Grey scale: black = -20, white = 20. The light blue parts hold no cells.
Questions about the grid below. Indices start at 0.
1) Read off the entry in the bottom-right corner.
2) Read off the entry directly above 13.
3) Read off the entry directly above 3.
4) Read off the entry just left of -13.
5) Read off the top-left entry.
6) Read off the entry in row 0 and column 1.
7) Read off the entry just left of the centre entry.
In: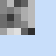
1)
-13
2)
-5
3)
-9
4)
-5
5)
1
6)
9
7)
-11

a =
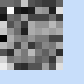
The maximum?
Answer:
19
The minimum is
-19
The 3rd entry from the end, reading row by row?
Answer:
5
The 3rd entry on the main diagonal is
-5
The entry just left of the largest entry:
-13
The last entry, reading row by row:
15
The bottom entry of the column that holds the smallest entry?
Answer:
17
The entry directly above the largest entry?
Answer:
-3
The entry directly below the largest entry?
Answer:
-3
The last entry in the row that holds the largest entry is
15
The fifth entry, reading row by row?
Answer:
-7
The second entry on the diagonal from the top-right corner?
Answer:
-15
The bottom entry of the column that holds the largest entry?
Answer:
11
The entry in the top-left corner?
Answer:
-3
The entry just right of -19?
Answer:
7
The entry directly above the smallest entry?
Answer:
11
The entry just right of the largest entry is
-15
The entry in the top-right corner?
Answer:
-5
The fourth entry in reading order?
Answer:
11
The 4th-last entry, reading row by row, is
-7
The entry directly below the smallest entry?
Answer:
9
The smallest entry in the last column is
-13
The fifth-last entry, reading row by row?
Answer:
-7

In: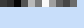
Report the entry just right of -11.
-13
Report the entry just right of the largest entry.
5
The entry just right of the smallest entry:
-7

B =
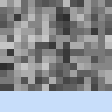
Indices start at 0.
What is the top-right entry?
-5
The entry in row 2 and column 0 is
-5
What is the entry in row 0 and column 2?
9
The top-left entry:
9
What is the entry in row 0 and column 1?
3
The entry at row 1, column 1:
-1
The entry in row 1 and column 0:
-3
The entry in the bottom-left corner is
-9
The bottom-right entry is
-3
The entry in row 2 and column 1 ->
1
